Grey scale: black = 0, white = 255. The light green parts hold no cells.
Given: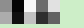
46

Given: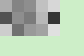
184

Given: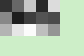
83

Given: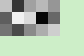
6

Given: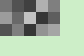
54

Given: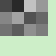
82

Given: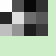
109
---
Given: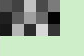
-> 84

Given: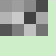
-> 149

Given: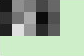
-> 22

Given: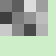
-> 125

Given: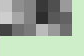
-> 196

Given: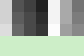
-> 210

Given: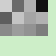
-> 207

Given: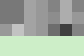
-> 120

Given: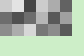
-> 204
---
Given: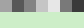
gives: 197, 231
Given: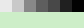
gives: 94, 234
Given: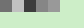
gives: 61, 193
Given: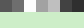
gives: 162, 252
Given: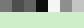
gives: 14, 245
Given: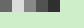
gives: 136, 220
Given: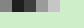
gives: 63, 198
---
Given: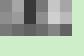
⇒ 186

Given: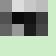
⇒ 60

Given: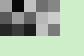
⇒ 204

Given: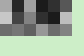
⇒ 190

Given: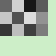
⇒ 146

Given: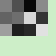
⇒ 52
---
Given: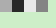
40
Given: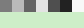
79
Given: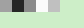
139
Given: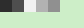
241
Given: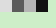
91
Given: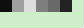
127
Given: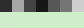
87
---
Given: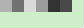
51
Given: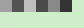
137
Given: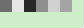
209
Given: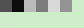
217
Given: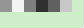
96
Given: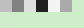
244
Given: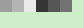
86
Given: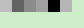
2
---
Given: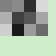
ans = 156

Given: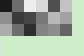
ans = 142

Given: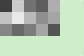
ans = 165

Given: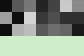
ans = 101

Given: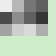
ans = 217

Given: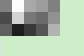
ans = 86

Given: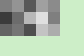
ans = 195

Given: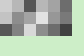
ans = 109
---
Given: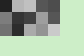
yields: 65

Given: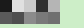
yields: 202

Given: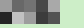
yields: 115

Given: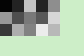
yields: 121

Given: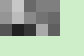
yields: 137

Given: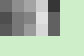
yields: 132

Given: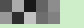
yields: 25

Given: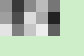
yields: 219

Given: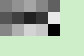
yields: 33
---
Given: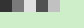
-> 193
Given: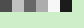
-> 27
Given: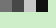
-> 17
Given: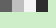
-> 45
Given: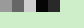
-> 41
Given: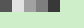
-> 56
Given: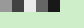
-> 24
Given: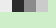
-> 203
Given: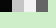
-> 101
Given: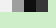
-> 55
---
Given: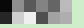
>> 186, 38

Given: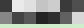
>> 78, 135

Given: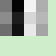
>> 174, 109

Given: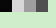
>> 79, 6

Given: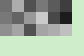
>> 62, 143

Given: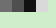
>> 217, 111

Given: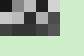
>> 211, 65

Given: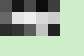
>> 62, 44

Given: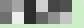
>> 80, 111

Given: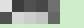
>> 111, 81
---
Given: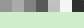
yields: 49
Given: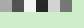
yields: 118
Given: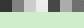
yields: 111
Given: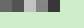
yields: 55
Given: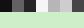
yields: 69
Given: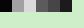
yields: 27
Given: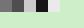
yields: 234
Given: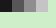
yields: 196
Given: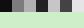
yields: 229
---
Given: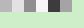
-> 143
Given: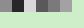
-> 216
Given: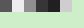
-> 143
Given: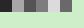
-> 84
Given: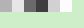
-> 106
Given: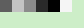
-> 139
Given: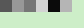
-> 118
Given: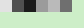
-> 27
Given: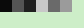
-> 31
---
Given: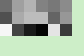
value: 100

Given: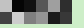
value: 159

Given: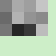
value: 147

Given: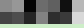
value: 16

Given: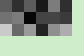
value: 68

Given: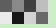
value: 64

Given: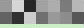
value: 123

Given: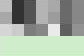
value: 106
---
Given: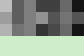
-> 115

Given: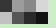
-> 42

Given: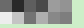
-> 136

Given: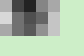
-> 101

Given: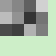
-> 52

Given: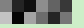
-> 36

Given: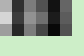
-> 28
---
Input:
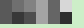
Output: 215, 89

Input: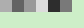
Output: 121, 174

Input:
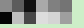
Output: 116, 4

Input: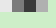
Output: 176, 232

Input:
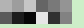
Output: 148, 90

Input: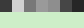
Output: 38, 58

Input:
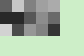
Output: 171, 210

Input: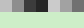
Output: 113, 192

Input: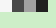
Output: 32, 246
